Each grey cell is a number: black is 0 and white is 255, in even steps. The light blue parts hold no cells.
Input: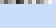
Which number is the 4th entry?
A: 185
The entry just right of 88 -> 212
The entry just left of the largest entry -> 212
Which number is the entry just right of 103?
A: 156

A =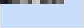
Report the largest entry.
202
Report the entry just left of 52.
25
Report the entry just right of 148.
79
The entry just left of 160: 93

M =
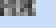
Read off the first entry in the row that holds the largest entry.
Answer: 105
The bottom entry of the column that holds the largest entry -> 118
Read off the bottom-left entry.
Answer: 49
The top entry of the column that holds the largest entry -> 144
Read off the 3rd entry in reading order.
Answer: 105
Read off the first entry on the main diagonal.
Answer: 91
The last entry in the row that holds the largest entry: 196
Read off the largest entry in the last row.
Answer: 169
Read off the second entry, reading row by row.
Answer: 157
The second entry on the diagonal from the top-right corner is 49

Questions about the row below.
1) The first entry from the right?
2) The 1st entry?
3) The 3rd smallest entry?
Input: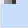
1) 56
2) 234
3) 157

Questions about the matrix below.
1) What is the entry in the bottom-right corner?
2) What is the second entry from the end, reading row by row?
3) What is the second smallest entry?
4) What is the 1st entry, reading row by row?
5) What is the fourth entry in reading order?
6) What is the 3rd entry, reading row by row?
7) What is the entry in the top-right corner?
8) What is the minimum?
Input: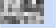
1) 131
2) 176
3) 66
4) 131
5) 161
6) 189
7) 79
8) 54

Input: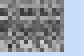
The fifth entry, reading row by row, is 155
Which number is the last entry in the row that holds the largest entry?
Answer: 155
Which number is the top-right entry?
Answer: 127
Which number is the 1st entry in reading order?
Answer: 143
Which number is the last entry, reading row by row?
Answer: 102
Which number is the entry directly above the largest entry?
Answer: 102
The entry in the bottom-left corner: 168
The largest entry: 209
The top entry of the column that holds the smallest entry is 143
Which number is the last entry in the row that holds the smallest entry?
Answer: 114
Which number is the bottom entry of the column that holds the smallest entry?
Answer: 102
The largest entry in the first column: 194
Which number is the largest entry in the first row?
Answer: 168
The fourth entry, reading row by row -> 114
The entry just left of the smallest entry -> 168
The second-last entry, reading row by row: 168
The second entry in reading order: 143
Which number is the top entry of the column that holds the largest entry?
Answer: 102
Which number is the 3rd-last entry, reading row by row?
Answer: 143
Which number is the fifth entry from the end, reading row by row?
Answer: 182
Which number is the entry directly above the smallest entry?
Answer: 155
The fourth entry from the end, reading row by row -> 168
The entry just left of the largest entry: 102
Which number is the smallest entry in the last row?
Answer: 89
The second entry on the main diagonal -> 168
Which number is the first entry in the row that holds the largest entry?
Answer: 182

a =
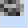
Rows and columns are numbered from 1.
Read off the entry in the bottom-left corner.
184
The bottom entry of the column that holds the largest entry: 197
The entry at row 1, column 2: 104
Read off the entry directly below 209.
142
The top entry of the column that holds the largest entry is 209
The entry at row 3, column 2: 47
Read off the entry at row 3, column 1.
104

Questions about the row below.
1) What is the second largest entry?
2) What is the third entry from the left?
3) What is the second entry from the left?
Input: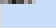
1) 168
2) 95
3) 155

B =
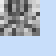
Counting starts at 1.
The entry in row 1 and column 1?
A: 234
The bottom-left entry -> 113
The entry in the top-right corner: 219
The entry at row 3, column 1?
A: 234
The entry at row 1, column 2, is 166
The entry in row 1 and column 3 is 63
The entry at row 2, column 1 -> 219
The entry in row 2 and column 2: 100

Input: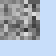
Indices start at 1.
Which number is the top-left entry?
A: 138
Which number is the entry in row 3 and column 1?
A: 150
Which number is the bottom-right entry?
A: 150
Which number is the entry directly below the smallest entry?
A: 220
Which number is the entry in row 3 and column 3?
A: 138
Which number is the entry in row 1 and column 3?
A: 138
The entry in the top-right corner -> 92
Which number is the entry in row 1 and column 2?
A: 150
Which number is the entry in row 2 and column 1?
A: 178
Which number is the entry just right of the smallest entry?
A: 123
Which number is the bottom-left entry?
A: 123
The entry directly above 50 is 165
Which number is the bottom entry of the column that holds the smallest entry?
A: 165
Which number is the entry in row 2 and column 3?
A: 165
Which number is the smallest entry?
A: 50
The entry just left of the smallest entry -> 108
